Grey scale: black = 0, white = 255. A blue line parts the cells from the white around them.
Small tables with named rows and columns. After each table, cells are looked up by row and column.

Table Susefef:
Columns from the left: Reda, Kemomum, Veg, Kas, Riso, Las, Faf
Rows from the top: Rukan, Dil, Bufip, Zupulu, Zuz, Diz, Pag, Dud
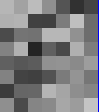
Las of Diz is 148
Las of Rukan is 49
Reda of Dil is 176
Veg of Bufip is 114
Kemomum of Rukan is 162
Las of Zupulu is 176
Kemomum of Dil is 179
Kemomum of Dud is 74
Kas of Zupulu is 96
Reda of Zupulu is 130
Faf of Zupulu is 125
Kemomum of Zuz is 87
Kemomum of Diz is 67
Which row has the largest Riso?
Bufip

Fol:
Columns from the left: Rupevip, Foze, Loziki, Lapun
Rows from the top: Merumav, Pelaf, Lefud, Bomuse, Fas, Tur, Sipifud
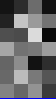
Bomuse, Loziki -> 120
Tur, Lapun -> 85
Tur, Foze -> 187
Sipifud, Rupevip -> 131
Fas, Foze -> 141
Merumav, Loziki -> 108
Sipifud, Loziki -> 147
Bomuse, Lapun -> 157
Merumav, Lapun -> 17
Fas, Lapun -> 46
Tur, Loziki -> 121
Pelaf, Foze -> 196
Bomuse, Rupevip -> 166
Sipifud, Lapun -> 58
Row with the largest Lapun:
Bomuse

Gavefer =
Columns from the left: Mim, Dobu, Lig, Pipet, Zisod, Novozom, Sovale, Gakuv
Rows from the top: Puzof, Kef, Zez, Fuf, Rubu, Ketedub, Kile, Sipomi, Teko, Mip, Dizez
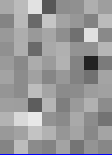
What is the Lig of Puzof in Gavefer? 226
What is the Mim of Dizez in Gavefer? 132
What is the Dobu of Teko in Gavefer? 217
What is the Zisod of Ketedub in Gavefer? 152
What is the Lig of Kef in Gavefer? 105
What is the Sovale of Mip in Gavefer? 136
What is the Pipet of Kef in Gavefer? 197
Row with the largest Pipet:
Kef

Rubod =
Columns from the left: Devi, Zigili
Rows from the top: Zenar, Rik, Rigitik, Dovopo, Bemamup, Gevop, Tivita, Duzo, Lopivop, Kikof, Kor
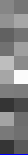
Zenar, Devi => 134
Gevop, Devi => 166
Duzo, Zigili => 71
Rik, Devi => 146
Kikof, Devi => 121
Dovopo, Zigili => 159
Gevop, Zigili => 251
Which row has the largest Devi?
Bemamup

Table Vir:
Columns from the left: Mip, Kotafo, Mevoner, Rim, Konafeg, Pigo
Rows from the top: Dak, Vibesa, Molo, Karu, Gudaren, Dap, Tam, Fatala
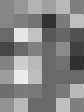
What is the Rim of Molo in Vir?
87
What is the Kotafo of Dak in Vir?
151
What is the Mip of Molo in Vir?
105
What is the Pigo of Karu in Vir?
64
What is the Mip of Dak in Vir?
135
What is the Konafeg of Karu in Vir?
139
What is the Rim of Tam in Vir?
105
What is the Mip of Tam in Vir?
110
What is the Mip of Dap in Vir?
156
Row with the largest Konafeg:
Fatala

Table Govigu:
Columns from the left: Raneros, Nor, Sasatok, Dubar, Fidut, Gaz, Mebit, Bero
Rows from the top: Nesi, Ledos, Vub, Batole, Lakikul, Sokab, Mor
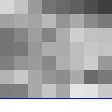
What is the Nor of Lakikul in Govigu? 148
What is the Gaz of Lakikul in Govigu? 189
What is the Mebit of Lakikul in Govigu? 205
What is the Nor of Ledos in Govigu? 170
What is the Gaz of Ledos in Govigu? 170
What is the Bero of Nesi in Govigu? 62
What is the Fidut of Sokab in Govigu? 141
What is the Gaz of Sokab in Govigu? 170
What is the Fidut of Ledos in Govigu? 148

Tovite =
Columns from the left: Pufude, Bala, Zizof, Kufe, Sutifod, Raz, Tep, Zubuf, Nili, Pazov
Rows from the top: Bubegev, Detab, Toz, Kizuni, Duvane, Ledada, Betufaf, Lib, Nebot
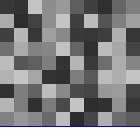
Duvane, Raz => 181
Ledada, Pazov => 195
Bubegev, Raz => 94
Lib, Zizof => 48
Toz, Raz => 57
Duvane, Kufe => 126
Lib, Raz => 197
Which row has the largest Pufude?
Duvane

